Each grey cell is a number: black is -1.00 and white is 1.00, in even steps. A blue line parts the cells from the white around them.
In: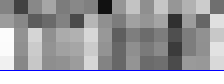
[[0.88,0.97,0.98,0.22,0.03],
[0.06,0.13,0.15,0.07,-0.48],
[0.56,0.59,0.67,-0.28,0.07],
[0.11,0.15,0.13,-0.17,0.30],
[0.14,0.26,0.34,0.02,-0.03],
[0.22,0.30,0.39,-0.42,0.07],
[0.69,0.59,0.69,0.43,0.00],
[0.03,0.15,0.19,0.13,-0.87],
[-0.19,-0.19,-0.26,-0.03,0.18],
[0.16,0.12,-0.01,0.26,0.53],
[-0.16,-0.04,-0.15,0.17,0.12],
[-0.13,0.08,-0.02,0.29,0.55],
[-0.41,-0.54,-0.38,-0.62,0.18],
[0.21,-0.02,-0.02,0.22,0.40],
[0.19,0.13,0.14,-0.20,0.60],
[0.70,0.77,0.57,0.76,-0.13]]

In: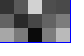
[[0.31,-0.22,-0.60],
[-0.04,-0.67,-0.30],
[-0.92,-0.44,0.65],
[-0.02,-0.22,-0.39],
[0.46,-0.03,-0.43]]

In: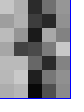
[[0.36,0.44,0.46,0.30,0.47,0.24,0.55],
[0.43,0.58,0.46,-0.48,0.17,0.39,0.37],
[-0.94,-0.76,-0.19,-0.42,-0.80,-0.52,-0.66],
[-0.38,-0.07,-0.67,-0.03,0.32,-0.69,-0.12],
[0.09,0.13,0.03,0.57,0.02,0.14,0.18]]

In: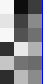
[[-0.65,0.55,-0.63,0.94,0.79,0.94],
[0.46,-0.10,0.83,-0.36,-0.49,-0.90],
[0.09,-0.16,0.39,-0.12,0.08,-0.53]]

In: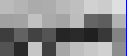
[[-0.35,-0.52,0.26,0.47],
[-0.68,-0.23,0.28,0.41],
[0.55,-0.48,0.51,0.34],
[-0.50,-0.34,0.33,0.36],
[0.31,-0.71,0.29,0.45],
[0.50,-0.67,0.48,0.50],
[0.57,-0.75,-0.21,0.64],
[0.63,-0.56,-0.26,0.60],
[0.11,0.03,0.40,0.75]]

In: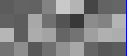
[[-0.10,0.43,-0.24,-0.28],
[0.11,-0.27,-0.27,-0.22],
[-0.32,0.35,0.32,-0.23],
[-0.12,0.28,-0.12,0.03],
[0.14,-0.21,-0.35,0.58],
[0.32,-0.10,-0.56,0.41],
[-0.21,0.25,0.10,-0.46],
[-0.32,0.38,0.03,-0.22],
[-0.28,0.36,0.41,-0.20]]

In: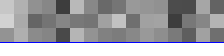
[[0.15,0.65,0.56],
[0.37,0.33,0.39],
[0.09,-0.21,0.14],
[0.04,-0.09,0.06],
[-0.43,0.05,-0.52],
[0.42,-0.06,0.45],
[0.15,-0.09,0.07],
[0.01,0.26,-0.18],
[-0.03,0.52,-0.08],
[0.07,-0.13,0.20],
[0.20,0.26,0.17],
[0.11,0.28,0.14],
[-0.04,-0.52,-0.40],
[-0.26,-0.06,-0.41],
[0.26,0.05,0.30],
[-0.13,0.41,-0.22]]
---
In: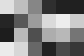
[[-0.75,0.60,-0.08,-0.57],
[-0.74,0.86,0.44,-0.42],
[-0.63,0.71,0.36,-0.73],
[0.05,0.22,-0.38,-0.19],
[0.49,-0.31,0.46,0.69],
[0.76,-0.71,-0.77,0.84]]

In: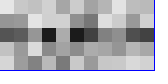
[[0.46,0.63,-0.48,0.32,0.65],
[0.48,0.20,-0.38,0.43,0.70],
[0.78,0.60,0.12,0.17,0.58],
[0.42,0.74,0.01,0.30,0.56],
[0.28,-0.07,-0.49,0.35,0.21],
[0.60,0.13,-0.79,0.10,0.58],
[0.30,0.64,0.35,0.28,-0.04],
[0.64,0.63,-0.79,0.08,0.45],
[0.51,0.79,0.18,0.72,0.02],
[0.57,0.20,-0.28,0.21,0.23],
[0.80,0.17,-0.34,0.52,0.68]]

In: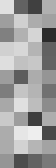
[[0.38,0.26,-0.66,-0.24,-0.22,0.17,-0.11,0.10,0.36,-0.43,0.28,-0.05],
[-0.50,0.35,0.67,0.41,0.56,0.35,0.41,0.48,-0.51,0.87,0.42,-0.23],
[-0.23,0.63,0.39,0.69,0.51,-0.27,0.54,0.76,0.23,0.80,0.65,-0.40],
[0.76,0.24,0.00,0.63,0.74,0.23,-0.02,0.32,0.58,0.35,0.34,0.17]]

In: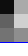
[[0.33,0.63,0.11],
[-0.90,-0.24,-0.10]]

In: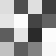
[[-0.51,-0.22,0.98,0.94],
[0.75,-0.47,-0.67,0.02],
[-0.38,0.98,0.79,-0.26],
[0.73,0.79,-0.27,0.51]]

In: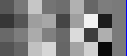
[[-0.04,-0.04,-0.04,-0.04],
[-0.02,-0.78,0.37,-0.93],
[-0.20,0.90,-0.52,0.63],
[0.39,0.25,0.72,0.29],
[-0.14,-0.46,-0.18,-0.20],
[-0.09,0.31,0.00,0.68],
[0.55,0.24,0.34,0.51],
[-0.06,-0.33,-0.02,-0.21],
[-0.32,-0.58,-0.18,-0.34]]

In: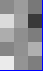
[[-0.06,-0.55,-0.02,0.38,-0.01],
[0.22,0.26,0.12,0.14,0.16],
[0.08,0.72,0.36,0.04,0.84]]
